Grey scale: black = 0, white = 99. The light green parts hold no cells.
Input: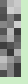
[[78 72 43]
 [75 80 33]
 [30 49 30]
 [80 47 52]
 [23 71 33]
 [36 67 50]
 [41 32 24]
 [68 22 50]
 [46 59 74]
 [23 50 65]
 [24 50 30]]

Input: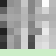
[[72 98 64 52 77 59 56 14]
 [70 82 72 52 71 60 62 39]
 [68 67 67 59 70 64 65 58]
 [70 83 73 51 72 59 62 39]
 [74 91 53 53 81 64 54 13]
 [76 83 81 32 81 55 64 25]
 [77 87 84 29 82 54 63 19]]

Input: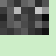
[[32 17 44 38 20 31 44]
 [57 77 20 23 72 36 23]
 [ 4 25 21 31 22 35 14]
 [26 42 23 29 40 34 22]
 [ 7 16 21 34 28 21 25]]

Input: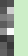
[[32 28]
 [80 34]
 [53 48]
 [45 36]
 [97 58]
 [30 20]
 [22 36]
 [28 38]]

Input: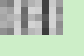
[[62 78 25 74 69 55 80 49 55]
 [52 81 25 80 82 41 82 62 67]
 [64 82 34 61 70 44 73 69 64]
 [55 82 29 79 82 41 80 64 68]
 [58 76 23 75 71 53 82 50 56]]

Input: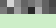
[[27 38 53 45 39 55 83 38]
 [31 38 68 15 42 61 32 47]]

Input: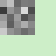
[[47 48 40 74 64]
 [30 84 48 58 23]
 [42 31 61 40 59]
 [53 67 56 37 66]
 [48 42 51 57 78]]

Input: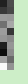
[[30 13]
 [28 22]
 [59 60]
 [65 44]
 [21 61]
 [53 58]
 [58 12]
 [54  5]
 [41 63]
 [57 97]]
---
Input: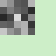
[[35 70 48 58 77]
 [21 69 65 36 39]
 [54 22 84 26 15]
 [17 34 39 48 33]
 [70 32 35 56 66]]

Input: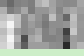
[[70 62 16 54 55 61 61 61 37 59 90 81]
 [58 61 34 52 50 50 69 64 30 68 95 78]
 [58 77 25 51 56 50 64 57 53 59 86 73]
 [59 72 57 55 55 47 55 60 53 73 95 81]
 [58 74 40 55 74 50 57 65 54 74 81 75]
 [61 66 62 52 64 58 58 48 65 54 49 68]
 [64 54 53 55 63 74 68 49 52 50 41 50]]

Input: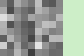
[[42 41 50 53 24 53 70 45 49]
 [40 45 58 88 49 40 64 38 80]
 [71 72 35 62 27 43 54 69 37]
 [53 50 62 73 35 40 50 57 67]
 [55 72 74 60 32 37 48 32 69]
 [71 50 57 59 64 45 57 73 86]
 [53 52 63 70 37 43 52 30 66]
 [52 34 38 74 46 55 66 36 54]]

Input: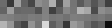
[[ 5 38 33 43 54 60 21 45 37 84 45 57 26 35 58 70]
 [43 47 45 47 48 49 44 47 46 51 47 48 45 46 49 50]
 [51 55 29 65 70 46 52 37 25 50 32 41 41 40 61 39]
 [25 43 33 45 35 45 62 29 68 51 55 27 38 62 22 42]]

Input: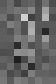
[[42 41 46 39 45 48 35 46]
 [36 38 38 49 25 34 29 44]
 [39 43 34 17 44 28 41 34]
 [37 30 35 48 28 12 36 38]
 [42 38 33 57 54 56 31 30]
 [36 45 36 32 46 17 34 35]
 [37 60 36 55 45 49 37 37]
 [34 15 33 68 31 43 32 36]
 [35 34 34 64 32 44 49 34]
 [30 69 32 25 81 38 30 44]
 [37 62 32 52 44 46 42 38]
 [30 44 30 39 36 28 41 35]]

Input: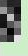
[[87 18 31]
 [37  2 45]
 [50 33  7]
 [16 74 10]
 [ 6 28 60]
 [15 14 31]]
